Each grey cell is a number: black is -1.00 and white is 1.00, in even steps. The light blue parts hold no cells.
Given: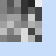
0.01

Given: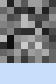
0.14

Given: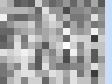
-0.19

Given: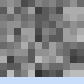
-0.29

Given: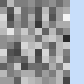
0.22

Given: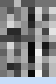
-0.10

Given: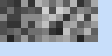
-0.02

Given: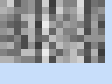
0.39

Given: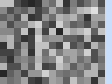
0.07
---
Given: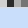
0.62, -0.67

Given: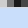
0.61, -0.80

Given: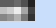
0.85, -0.74

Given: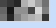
0.69, -0.82

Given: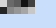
0.68, -0.85

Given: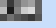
0.71, -0.79

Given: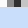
0.97, -0.62
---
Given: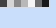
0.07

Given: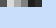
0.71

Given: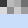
-0.12

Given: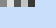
0.06

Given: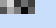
-0.37

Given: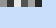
-0.57

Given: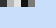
-0.61
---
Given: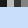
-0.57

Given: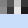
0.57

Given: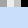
0.53

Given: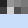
0.06

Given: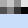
0.11

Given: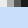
-0.32
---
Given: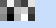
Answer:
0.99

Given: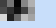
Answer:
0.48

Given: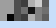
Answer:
0.00

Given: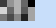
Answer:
-0.74

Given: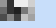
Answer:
0.52

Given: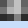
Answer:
0.02

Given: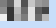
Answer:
-0.15

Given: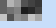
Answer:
0.54
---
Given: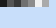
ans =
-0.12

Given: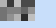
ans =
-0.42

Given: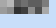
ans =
-0.13

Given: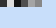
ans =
-0.38

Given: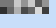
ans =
0.15

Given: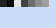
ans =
-0.49

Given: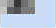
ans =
-0.15

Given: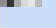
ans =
0.69

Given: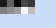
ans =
-0.44

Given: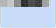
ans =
-0.60
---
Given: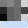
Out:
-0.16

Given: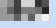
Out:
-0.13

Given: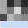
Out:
0.67

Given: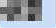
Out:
-0.12

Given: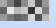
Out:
0.69

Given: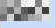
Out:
0.62
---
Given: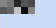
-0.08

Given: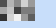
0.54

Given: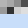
0.31

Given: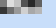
0.74

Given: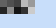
-0.37

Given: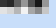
-0.69

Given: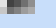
-0.48

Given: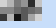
0.06

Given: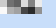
-0.11
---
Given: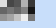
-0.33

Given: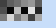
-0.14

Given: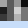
0.17

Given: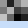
0.05

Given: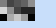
-0.34

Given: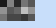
-0.68

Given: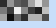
-0.26

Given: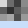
-0.51
